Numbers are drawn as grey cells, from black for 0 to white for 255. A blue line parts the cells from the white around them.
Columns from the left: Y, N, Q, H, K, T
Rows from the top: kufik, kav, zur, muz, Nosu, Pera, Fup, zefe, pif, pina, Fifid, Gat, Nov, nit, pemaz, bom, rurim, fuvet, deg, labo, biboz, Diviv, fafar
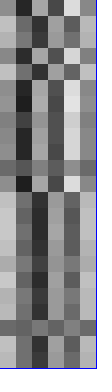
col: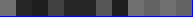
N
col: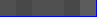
H
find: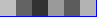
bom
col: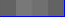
N
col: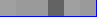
H
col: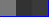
Q

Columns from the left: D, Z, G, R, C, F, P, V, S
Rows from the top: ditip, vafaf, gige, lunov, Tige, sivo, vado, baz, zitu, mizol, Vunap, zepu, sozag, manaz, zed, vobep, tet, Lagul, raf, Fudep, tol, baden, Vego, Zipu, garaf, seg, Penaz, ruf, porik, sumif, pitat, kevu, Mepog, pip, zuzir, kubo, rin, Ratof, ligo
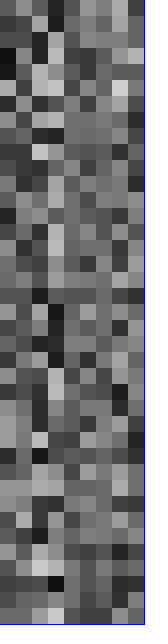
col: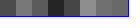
D
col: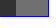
S

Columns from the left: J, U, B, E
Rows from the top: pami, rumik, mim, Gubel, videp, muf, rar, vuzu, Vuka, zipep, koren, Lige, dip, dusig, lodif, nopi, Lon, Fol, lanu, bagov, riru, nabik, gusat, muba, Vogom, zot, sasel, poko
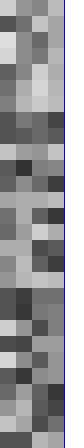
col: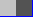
J
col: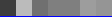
E
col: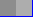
U
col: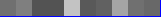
J
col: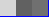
J
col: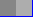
U

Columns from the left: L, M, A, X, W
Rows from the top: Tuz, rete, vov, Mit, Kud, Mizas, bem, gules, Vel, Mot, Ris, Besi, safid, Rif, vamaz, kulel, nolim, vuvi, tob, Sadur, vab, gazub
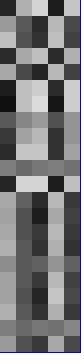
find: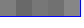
vab
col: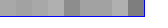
L
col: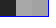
L

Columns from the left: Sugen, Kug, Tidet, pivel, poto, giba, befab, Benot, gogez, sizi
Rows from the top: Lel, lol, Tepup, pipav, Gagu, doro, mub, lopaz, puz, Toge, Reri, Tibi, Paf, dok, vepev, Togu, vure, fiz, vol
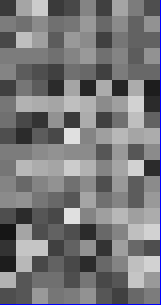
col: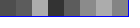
Tidet
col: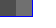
befab
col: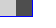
sizi

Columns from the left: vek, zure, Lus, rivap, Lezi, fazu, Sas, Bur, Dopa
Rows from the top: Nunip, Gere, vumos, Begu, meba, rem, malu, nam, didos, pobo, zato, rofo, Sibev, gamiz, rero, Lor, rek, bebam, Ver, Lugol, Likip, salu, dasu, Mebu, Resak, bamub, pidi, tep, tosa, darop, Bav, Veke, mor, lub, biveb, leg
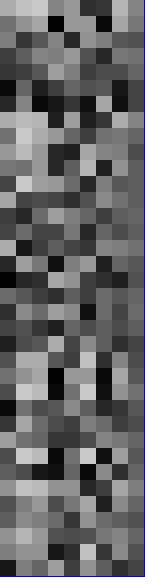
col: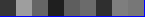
Lezi
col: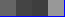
Lezi
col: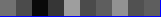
vek
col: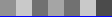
zure

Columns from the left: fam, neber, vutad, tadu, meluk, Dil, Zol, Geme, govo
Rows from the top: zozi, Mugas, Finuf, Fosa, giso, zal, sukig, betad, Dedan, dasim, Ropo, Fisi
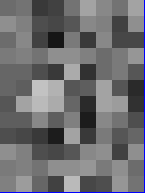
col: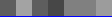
neber
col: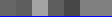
neber
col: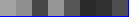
govo
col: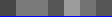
Geme
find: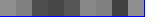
Mugas

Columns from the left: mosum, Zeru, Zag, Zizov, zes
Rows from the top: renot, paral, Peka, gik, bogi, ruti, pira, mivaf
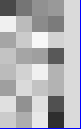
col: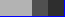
Zizov
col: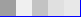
Zag
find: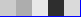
mivaf

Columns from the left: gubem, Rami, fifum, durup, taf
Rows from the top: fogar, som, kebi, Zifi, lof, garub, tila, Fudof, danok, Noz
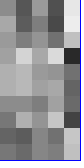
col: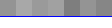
fifum
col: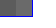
Rami

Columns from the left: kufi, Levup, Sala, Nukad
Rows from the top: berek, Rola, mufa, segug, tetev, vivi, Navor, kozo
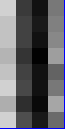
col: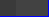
Levup
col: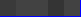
Levup
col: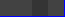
Levup
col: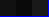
Sala
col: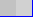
kufi

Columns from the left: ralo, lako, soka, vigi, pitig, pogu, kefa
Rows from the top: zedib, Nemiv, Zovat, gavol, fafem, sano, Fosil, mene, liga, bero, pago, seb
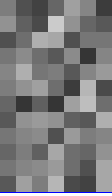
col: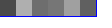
soka
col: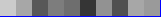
vigi

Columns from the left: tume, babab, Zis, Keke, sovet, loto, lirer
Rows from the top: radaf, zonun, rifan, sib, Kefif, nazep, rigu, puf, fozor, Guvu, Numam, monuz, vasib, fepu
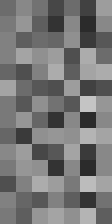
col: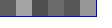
babab
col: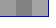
Keke
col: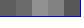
Zis
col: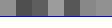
sovet
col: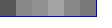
sovet
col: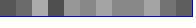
lirer

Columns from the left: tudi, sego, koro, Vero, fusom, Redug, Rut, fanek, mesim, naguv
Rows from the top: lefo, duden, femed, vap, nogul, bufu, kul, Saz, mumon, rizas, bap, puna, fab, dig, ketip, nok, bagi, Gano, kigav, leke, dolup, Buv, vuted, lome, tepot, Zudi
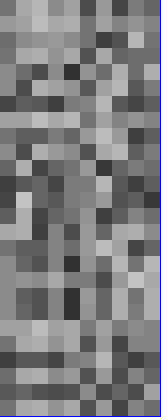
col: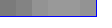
Redug
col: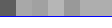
fanek
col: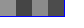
Vero
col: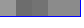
tudi
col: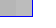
koro
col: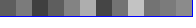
mesim

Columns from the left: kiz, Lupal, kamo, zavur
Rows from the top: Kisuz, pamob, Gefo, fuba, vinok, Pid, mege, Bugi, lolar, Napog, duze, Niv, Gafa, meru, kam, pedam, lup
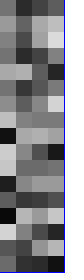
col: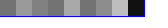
kiz
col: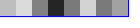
zavur
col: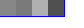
kamo
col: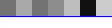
kiz
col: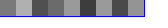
kamo

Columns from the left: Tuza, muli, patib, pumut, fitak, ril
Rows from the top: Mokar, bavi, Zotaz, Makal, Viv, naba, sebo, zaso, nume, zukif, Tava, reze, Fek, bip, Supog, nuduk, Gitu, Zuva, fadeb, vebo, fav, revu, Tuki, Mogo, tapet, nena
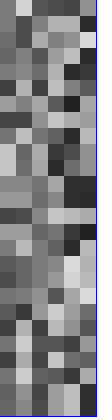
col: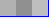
fitak
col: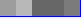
muli
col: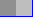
fitak
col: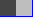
muli
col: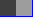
Tuza
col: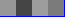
Tuza

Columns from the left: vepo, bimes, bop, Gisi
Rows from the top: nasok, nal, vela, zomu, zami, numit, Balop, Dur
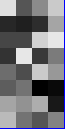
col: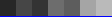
vepo
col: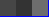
vepo

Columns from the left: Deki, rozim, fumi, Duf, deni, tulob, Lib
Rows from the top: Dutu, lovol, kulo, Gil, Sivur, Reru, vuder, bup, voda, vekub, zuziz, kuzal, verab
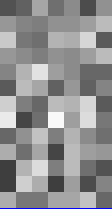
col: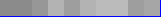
deni
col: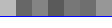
Lib
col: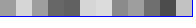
tulob
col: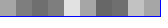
fumi

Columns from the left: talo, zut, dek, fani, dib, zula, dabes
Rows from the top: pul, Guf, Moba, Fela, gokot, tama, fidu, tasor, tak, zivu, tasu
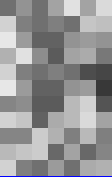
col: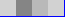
talo
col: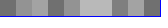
dib
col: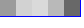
zula
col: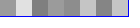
zut

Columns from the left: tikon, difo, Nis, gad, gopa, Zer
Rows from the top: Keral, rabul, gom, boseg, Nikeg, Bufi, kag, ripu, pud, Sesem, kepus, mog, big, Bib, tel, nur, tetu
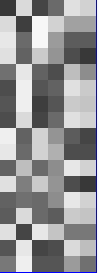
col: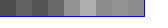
gad
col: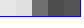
tikon
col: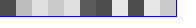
gopa
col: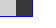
Zer
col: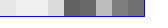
difo
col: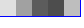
gopa
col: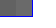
difo

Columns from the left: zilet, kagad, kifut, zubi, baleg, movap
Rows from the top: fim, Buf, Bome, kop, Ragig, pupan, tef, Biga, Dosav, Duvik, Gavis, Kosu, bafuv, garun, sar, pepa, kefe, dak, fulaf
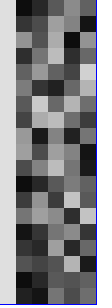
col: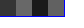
movap
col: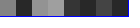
kifut
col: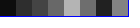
baleg
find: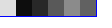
fim

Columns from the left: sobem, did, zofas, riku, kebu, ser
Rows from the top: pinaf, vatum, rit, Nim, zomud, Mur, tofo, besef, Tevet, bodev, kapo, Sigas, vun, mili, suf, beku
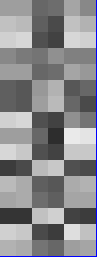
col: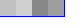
sobem
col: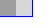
sobem
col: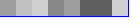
sobem

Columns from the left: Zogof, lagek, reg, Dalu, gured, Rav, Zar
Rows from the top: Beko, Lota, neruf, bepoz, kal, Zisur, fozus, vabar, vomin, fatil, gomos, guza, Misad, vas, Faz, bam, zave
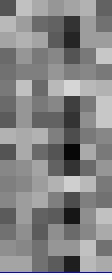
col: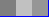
lagek
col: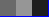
gured
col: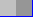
lagek

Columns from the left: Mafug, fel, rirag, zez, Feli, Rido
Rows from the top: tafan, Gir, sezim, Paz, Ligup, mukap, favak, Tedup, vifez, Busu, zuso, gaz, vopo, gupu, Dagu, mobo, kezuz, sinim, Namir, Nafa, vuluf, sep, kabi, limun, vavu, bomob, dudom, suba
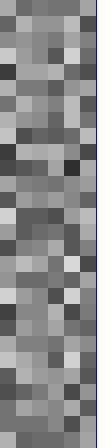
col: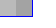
Feli
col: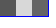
Feli
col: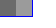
fel
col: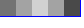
Feli

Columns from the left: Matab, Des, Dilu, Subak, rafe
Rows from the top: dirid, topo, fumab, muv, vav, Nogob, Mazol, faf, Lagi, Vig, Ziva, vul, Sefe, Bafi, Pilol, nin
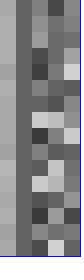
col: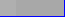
Matab
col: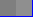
Dilu
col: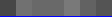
Subak

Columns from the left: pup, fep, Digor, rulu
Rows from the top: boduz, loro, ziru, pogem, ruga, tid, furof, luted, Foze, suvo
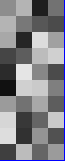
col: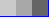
Digor
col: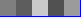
rulu
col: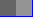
Digor
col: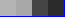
pup
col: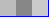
Digor
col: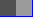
rulu

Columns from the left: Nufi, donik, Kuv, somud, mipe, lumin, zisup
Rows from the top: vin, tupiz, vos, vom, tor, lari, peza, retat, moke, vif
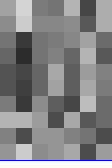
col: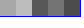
lumin
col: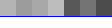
lumin
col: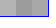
lumin
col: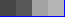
lumin
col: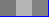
Nufi
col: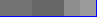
Kuv
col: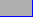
zisup

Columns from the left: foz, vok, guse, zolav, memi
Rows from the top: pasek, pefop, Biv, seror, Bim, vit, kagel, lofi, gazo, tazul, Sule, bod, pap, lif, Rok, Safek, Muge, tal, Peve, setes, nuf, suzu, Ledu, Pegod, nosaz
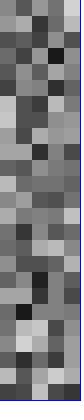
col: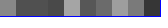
vok
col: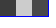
zolav
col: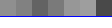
memi
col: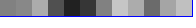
guse

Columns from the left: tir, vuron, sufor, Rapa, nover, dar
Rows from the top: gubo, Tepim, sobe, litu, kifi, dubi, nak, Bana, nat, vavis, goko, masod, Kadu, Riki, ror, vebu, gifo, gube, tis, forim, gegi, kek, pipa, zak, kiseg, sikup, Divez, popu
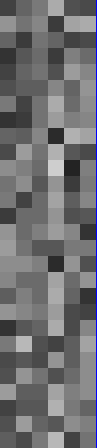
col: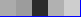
Rapa
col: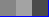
dar

